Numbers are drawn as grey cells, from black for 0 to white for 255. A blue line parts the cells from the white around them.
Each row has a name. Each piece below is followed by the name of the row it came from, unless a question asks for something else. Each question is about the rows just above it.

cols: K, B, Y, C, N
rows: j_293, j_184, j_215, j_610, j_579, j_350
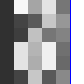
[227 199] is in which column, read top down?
C
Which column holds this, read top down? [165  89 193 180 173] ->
Y
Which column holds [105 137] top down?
N
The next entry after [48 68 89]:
[199]
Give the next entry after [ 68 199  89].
[137]
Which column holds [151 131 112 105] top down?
N
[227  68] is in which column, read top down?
B

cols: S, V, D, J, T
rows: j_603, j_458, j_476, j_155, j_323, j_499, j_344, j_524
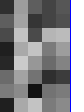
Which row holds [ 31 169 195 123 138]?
j_524
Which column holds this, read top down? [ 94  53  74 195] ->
D

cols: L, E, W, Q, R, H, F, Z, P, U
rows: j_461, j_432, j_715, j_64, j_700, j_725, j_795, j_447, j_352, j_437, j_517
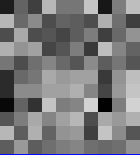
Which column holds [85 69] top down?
Q
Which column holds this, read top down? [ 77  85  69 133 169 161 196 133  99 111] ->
Q

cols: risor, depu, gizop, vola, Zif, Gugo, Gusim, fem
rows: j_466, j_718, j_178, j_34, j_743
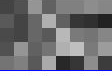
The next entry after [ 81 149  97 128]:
[128]
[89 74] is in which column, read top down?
risor
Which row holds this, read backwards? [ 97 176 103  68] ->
j_718

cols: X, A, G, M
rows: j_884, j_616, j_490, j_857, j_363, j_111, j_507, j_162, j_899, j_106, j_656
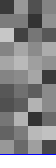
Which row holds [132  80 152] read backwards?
j_884
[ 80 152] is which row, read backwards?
j_884
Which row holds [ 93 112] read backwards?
j_507
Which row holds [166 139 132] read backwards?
j_111
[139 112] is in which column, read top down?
A

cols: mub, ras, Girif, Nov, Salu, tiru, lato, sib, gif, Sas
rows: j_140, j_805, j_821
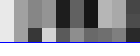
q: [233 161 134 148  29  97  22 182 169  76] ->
j_805

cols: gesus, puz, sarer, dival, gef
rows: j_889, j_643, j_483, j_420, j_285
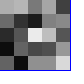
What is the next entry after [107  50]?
[27]
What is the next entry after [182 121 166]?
[64]
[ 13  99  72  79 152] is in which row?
j_420
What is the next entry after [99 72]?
[79]

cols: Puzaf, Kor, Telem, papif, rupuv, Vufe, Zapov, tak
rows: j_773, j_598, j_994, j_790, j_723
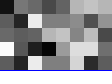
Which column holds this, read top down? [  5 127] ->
papif
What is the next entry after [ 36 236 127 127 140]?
[80]
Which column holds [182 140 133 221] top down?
Vufe
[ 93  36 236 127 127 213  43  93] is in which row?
j_723
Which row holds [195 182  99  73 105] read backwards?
j_773
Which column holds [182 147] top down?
tak
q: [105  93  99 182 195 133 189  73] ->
j_994

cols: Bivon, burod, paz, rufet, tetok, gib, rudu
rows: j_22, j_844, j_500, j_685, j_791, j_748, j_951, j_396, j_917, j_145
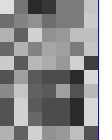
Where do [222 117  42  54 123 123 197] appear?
j_22
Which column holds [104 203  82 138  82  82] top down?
Bivon

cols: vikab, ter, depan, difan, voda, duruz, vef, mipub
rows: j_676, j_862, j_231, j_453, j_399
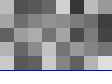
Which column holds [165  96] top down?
vikab
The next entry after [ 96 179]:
[222]
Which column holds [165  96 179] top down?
vikab

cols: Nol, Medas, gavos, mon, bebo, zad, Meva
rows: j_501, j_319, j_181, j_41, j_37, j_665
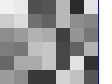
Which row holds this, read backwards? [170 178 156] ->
j_181
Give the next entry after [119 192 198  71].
[98]
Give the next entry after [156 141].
[57]
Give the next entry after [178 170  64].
[149]
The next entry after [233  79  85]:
[184]

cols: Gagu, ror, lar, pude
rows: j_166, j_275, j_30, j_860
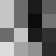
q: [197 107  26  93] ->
j_166
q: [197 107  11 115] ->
j_275
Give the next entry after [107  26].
[93]
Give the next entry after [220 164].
[144]
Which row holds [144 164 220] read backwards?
j_860

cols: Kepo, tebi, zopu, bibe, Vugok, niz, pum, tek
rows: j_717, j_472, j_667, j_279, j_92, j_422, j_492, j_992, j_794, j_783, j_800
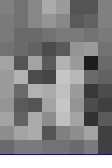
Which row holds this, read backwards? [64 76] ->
j_992
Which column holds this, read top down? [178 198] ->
Vugok
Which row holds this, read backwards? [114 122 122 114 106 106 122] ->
j_667
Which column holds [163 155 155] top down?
Kepo
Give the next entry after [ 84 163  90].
[178]

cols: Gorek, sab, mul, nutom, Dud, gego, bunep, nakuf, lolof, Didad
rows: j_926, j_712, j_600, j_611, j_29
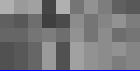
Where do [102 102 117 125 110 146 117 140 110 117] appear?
j_600
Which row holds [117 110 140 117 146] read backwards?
j_600
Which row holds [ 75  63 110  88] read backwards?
j_712

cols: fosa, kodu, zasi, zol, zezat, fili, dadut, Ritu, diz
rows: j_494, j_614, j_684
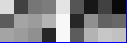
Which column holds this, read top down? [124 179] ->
zol
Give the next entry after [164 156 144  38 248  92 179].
[199]

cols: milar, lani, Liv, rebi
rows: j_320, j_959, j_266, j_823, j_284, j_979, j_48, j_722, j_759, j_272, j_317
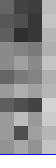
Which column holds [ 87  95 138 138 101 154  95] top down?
milar
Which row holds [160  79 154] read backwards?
j_272
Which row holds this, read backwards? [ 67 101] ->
j_320
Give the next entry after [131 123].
[175]
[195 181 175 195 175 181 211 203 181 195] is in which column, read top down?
rebi

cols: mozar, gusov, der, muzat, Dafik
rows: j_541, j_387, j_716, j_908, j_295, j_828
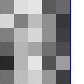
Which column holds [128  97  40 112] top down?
mozar
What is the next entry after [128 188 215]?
[143]

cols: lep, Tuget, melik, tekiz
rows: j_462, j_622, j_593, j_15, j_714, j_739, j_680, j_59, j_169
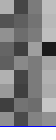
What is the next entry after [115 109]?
[198]
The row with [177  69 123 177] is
j_739
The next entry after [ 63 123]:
[171]

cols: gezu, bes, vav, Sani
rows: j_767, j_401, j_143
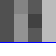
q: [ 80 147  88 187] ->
j_143
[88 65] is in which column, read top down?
vav
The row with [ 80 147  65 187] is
j_401

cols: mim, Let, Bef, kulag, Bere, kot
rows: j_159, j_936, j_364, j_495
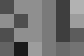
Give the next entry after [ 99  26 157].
[122]
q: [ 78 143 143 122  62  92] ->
j_364
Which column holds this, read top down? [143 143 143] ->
Bef
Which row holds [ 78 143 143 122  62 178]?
j_159
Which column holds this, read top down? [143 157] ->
Bef

